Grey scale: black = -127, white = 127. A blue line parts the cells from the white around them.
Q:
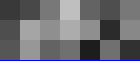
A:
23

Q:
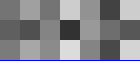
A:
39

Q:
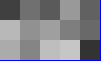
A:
5

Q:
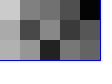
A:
22

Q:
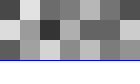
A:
33

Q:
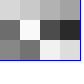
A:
-12

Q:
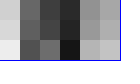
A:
-46
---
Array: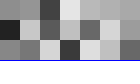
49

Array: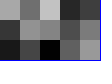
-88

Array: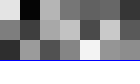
-24

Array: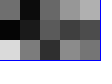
23

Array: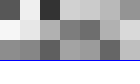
57

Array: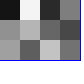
-85
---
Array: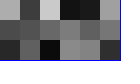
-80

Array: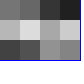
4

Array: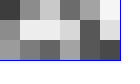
-54

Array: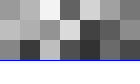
-54

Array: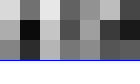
-36

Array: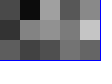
-26

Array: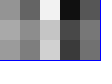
-14

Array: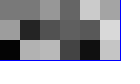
69

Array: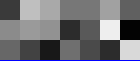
89
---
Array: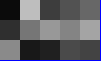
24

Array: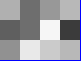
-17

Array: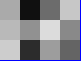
17

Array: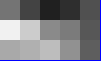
10

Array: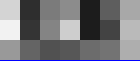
-99

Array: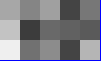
-22

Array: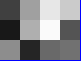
47

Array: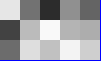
121

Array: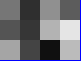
-73
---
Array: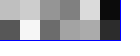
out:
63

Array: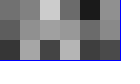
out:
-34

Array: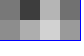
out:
-7

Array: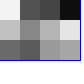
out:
65

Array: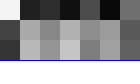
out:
-60

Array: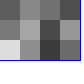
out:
-7

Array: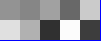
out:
19
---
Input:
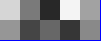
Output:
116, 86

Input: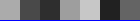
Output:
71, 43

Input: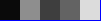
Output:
92, 14

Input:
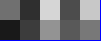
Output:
86, 72

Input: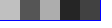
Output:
64, 45

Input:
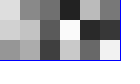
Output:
122, 114

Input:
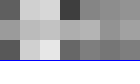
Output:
103, 87

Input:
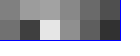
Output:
102, 34

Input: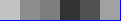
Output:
66, 32
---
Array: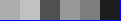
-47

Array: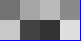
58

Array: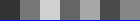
80

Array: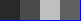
63

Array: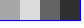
-27

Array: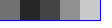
-59

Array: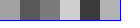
-4

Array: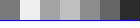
35
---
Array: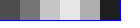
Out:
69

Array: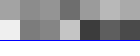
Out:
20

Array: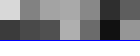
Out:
35

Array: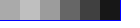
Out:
28

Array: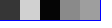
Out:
-122

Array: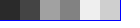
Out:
33

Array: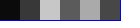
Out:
71

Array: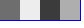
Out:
-68
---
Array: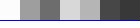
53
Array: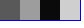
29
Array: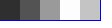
26
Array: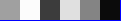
96
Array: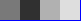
-79
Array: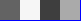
118
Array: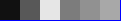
-3
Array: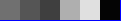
47
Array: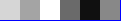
-21
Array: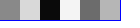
116
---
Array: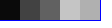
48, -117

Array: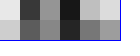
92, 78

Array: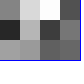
-46, 33

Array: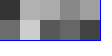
31, -19

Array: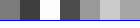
38, -4

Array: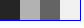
112, -90

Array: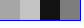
-2, 38

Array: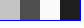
-97, 68

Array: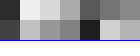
9, -61
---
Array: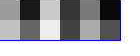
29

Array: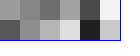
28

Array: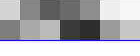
84

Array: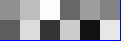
17

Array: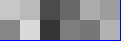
70

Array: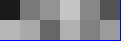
-101

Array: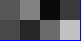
-40

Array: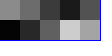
11
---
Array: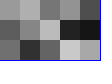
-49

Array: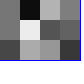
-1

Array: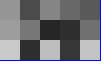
-38

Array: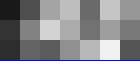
22

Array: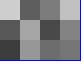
64

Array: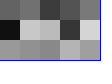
-6

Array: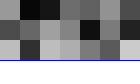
-51

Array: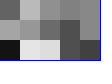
8
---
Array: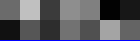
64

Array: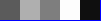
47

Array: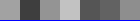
-65

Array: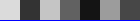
-76

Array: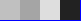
37

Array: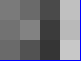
-21

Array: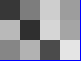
-2
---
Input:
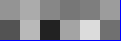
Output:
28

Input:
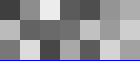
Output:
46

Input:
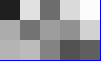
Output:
124

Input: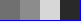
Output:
-86

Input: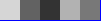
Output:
-7

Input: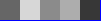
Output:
-72
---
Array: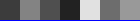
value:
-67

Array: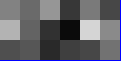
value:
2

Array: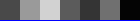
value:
-54

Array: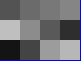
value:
-44

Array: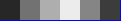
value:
-88

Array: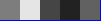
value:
-2

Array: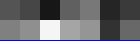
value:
-43

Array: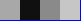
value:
40
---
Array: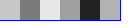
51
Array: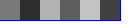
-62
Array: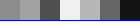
-107
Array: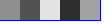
34
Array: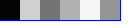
21
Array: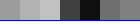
0
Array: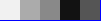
-42
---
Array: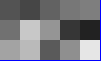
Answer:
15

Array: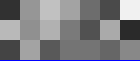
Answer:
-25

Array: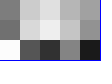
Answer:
4

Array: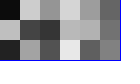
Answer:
-32

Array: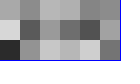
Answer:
79

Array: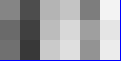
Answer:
19
